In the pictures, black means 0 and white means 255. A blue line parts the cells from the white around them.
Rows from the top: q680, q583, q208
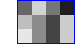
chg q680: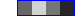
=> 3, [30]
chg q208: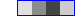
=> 0, [231]
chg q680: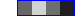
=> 2, [118]

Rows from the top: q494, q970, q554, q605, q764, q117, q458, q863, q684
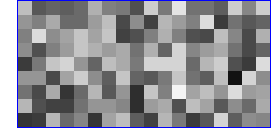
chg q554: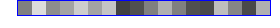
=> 4, [197]
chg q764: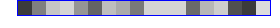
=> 1, [121]
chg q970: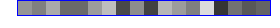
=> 14, [59]
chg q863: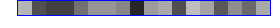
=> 8, [46]
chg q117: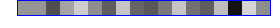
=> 2, [73]

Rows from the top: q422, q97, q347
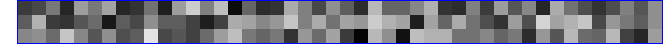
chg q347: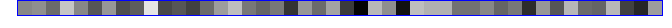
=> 6, [143]
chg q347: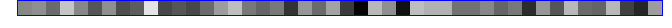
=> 12, [65]
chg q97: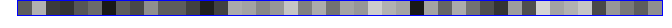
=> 28, [30]
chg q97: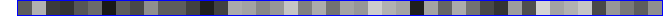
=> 33, [78]
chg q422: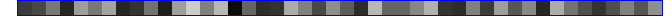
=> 14, [190]

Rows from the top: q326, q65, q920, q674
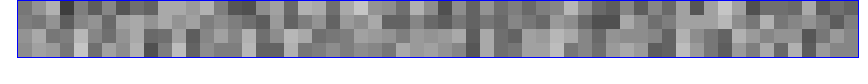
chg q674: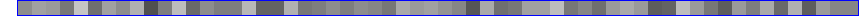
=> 12, [99]
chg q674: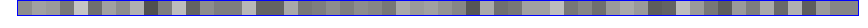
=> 19, [177]
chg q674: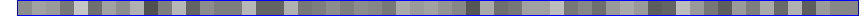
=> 11, [189]
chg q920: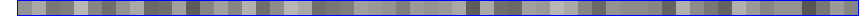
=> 35, [99]
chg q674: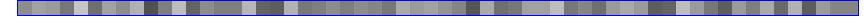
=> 18, [99]
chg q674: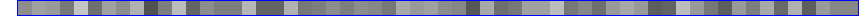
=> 30, [147]

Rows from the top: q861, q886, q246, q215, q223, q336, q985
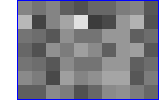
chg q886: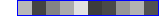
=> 3, [165]
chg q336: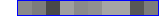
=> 4, [132]

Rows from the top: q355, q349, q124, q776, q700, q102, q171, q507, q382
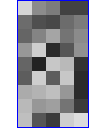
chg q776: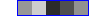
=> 3, [86]
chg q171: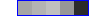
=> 0, [171]
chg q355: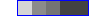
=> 2, [124]
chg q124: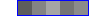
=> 0, [101]

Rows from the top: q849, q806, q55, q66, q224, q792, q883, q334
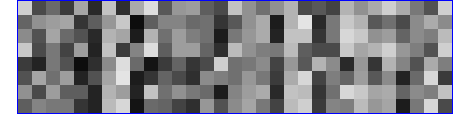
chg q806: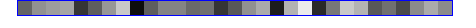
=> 20, [228]
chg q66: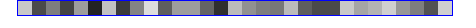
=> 2, [120]
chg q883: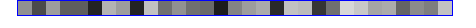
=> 12, [120]
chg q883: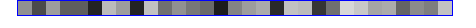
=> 6, [179]

